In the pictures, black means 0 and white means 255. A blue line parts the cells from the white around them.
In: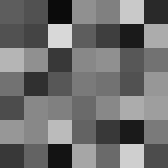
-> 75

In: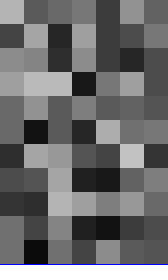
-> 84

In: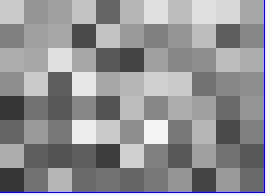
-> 106

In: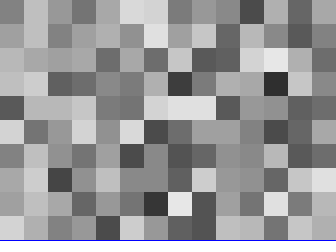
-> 176

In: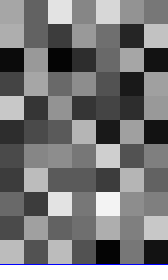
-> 18

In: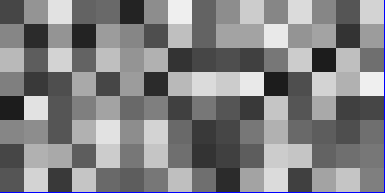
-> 127
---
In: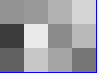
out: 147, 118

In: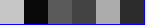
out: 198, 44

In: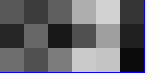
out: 88, 11

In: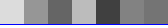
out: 220, 116

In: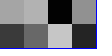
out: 165, 36

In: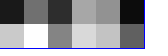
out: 25, 96

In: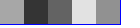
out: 167, 145

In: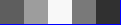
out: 94, 48
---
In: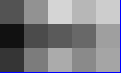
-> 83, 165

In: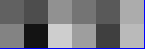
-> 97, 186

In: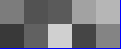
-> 124, 132

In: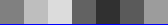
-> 128, 156

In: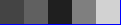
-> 68, 210

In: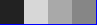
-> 34, 134

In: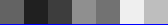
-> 99, 190

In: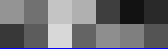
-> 148, 84
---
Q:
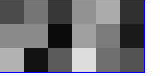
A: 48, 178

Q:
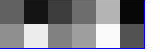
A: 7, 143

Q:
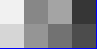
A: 54, 214

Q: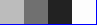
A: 253, 188

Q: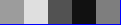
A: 126, 156

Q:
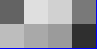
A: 121, 189

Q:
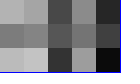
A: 38, 187

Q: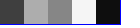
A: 14, 63

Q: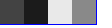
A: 137, 67

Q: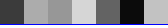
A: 194, 59
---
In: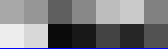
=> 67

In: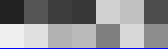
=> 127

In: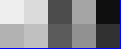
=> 91

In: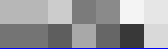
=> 102

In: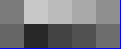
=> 67

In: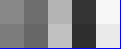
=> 193

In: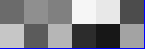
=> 44

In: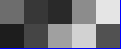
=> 160

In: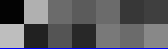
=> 121
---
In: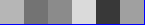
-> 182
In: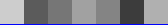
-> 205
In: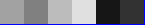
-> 162
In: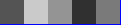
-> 84
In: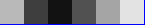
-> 185
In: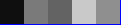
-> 15
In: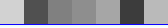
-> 209
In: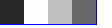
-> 40
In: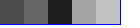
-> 76
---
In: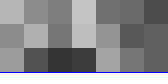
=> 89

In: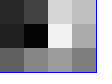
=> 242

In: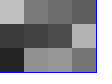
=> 75

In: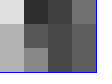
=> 71

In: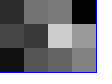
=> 205

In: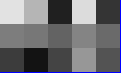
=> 132

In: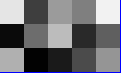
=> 41
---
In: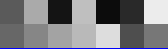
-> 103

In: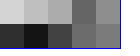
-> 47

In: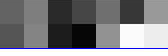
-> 85

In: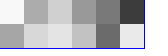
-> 166

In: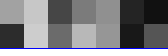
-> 44

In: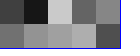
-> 113

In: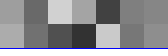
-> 172
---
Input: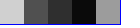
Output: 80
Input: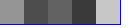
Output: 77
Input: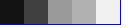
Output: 64
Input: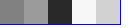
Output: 155
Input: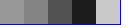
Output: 132
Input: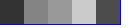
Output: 132
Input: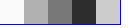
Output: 177
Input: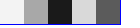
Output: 168
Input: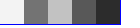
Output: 115
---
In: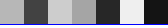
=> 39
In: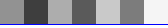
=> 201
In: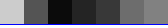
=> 56
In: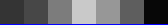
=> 151
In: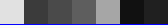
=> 166
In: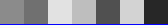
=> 80
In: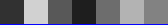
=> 109
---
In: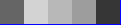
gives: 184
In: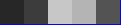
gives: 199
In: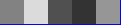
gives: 80
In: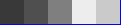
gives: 127
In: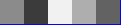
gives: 241
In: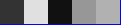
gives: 17
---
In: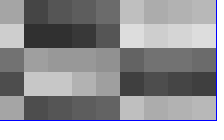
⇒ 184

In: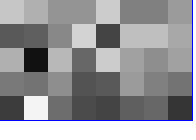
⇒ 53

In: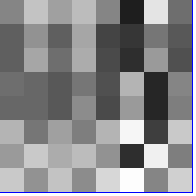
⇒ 208

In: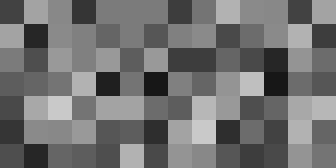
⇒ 115

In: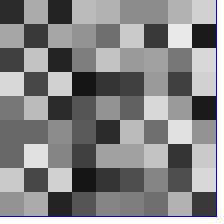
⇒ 57
